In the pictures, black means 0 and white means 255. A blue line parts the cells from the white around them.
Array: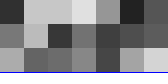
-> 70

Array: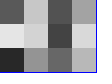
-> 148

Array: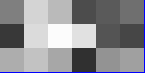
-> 48

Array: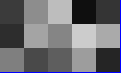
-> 94

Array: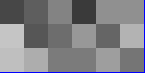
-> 123

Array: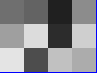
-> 77

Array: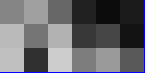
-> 125
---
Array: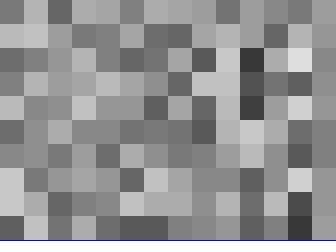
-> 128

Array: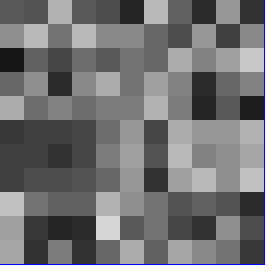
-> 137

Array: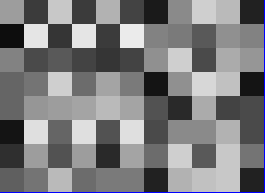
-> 193

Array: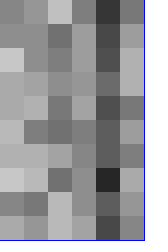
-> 163

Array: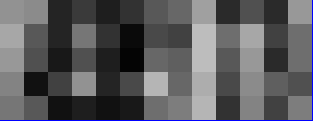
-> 131

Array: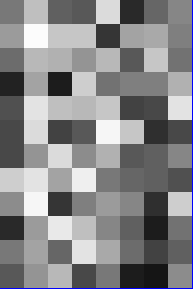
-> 28
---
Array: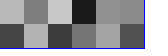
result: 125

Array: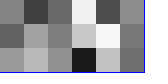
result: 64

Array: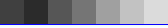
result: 43

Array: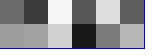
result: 59

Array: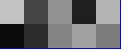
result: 69

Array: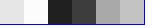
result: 252

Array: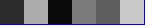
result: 172

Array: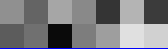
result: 100
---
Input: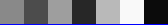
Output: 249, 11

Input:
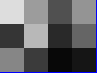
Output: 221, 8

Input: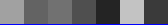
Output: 195, 36

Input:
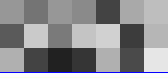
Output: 230, 33

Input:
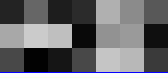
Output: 203, 2

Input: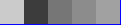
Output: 203, 60

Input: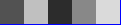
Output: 218, 44

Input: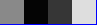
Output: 222, 4
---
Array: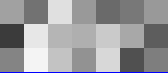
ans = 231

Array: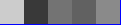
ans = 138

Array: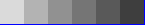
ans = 179

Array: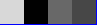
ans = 104

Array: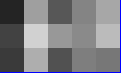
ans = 187

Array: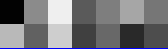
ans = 206

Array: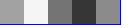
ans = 162
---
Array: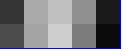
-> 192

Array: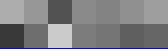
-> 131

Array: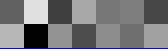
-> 119

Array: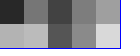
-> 66

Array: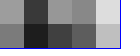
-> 151

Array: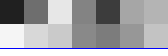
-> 60

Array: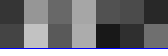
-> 81
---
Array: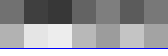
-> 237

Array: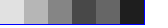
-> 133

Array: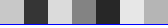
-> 219

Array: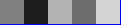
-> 179

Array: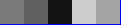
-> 20

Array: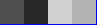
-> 209

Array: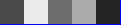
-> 110

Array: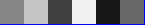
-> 65
